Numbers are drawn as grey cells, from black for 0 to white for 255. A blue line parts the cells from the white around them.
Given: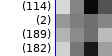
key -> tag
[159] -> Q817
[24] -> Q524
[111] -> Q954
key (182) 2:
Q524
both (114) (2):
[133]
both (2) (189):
[111]
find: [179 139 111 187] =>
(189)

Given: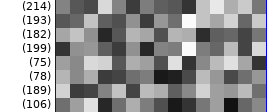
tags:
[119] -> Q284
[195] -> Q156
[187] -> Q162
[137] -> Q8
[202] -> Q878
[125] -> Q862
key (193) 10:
Q156
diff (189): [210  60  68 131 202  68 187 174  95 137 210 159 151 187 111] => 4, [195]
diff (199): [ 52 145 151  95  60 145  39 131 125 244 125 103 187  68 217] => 9, [251]
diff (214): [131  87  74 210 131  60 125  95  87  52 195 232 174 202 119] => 3, [217]
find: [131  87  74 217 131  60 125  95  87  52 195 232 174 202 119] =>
(214)

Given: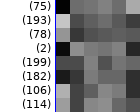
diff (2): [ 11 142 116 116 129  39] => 2, [123]
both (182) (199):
[103]
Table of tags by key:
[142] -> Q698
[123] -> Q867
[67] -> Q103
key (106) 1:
Q103
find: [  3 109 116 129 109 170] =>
(75)
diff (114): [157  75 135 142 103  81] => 1, [67]
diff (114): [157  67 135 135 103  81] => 3, [142]

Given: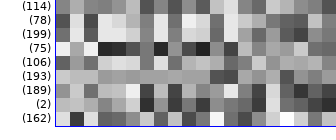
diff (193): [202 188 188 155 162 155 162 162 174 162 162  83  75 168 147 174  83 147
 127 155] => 8, [168]
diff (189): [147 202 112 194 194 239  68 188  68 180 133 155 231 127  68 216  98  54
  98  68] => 3, [188]

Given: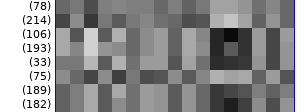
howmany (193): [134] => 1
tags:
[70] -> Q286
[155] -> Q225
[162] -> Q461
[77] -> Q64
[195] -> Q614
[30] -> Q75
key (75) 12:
Q461
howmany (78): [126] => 4

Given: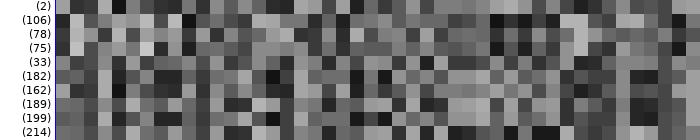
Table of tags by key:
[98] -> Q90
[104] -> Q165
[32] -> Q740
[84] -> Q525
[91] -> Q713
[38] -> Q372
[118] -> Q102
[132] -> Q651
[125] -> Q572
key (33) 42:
Q572
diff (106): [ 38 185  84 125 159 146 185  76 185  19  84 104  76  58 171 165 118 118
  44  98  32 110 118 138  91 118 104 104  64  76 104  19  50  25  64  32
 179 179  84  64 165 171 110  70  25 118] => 11, [110]
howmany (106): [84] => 3
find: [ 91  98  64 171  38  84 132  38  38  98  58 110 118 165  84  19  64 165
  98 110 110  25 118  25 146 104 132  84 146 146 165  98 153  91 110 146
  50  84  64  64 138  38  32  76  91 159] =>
(182)

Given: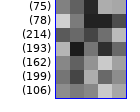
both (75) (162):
[97]
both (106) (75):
[167]
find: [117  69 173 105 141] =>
(199)
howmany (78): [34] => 2

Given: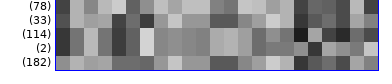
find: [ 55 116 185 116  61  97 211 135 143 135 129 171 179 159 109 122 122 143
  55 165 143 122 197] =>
(2)
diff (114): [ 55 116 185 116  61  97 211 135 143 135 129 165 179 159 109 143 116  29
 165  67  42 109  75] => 11, [171]

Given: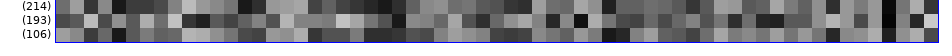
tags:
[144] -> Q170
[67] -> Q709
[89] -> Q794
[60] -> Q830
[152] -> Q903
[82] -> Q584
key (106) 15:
Q903
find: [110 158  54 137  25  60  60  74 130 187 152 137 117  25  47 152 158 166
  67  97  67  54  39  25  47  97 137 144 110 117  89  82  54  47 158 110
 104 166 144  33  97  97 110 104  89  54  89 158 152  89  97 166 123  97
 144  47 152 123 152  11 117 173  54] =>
(214)
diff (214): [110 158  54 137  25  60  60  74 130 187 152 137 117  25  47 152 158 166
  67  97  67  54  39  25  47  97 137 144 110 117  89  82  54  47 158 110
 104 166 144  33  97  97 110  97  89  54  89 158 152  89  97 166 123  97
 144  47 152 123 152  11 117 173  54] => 43, [104]
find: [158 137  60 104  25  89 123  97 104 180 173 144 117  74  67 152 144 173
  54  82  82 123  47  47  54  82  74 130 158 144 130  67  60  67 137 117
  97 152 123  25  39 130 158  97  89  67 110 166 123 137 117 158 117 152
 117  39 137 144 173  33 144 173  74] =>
(106)

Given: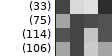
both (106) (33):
[68]
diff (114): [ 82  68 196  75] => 3, [82]
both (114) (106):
[68]
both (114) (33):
[68]

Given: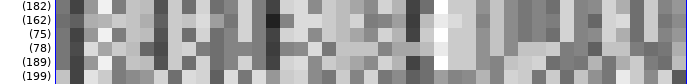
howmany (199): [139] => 5
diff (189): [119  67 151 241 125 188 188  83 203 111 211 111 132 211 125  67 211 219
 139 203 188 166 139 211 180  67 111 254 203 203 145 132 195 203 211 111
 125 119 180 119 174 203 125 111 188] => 5, [195]

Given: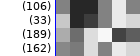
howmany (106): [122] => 0
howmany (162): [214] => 1

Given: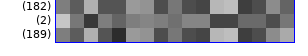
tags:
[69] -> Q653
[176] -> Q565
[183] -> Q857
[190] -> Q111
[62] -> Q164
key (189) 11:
Q857
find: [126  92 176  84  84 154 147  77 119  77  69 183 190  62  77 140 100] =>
(182)
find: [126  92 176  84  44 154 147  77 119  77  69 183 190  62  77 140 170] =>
(189)

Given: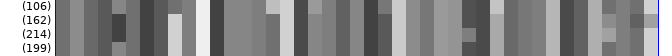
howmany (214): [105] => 2
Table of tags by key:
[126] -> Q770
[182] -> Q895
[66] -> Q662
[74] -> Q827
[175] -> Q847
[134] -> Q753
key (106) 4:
Q753
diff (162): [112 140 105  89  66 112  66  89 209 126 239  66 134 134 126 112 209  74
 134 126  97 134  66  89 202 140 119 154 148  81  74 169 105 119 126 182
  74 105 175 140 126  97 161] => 37, [97]
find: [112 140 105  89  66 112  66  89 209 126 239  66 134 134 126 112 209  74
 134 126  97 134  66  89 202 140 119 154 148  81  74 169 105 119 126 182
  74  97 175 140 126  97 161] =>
(162)

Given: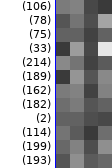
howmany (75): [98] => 3
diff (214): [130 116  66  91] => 0, [137]

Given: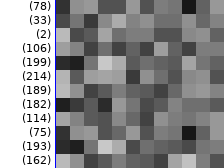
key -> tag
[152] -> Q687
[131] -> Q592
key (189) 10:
Q687
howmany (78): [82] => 3

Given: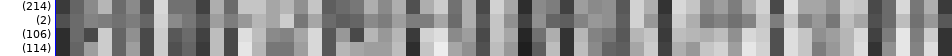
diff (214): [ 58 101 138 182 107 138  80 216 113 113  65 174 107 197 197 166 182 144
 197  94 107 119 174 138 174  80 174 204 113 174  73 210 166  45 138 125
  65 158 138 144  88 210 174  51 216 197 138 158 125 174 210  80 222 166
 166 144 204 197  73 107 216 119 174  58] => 51, [73]
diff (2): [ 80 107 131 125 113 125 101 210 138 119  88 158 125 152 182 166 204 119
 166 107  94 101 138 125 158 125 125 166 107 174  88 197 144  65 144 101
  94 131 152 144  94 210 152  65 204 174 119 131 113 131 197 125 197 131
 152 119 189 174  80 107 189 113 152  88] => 57, [166]
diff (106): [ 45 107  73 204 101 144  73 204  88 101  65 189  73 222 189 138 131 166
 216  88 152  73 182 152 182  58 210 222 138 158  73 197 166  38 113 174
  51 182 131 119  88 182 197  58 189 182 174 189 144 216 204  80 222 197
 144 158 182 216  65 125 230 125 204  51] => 9, [107]
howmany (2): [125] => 7
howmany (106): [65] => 2
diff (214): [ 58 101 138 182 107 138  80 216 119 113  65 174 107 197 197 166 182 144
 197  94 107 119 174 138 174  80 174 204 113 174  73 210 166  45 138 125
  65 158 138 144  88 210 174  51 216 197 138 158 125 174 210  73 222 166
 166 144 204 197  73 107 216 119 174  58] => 8, [113]
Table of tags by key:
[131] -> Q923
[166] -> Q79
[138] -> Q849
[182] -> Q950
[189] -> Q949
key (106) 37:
Q950

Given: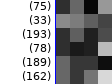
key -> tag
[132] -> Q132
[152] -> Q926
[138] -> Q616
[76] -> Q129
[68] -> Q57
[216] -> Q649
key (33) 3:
Q57
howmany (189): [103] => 1

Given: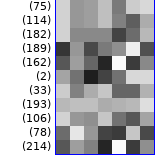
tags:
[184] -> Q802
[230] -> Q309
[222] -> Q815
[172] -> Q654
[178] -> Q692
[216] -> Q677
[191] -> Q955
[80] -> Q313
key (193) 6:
Q815
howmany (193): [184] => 2
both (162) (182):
[137]
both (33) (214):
[129]
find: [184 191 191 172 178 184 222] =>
(193)
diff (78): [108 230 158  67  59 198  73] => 2, [151]

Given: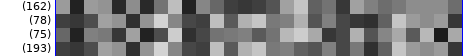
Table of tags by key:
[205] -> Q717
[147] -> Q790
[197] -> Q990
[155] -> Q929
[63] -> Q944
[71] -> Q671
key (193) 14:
Q990
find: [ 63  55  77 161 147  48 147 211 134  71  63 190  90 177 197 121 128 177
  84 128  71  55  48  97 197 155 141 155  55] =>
(78)

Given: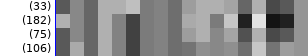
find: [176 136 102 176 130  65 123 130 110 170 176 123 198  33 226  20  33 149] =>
(182)
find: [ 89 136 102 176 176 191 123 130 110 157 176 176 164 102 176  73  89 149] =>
(33)
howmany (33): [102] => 2
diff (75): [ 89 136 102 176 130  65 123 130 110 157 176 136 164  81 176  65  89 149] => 15, [73]

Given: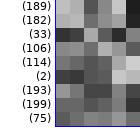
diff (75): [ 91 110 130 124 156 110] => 4, [150]
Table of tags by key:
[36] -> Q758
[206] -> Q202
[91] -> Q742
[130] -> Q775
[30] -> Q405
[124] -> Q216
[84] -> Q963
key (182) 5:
Q758
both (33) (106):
[91]
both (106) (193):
[150]
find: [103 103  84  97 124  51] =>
(199)

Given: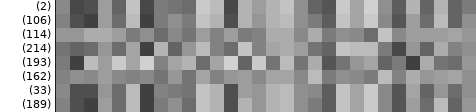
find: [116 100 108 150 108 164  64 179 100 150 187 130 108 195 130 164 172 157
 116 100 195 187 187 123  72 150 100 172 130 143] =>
(214)
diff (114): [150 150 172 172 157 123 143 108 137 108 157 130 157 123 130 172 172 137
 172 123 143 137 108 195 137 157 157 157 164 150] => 9, [116]
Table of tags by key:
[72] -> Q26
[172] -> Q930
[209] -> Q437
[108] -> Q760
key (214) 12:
Q760
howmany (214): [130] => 3

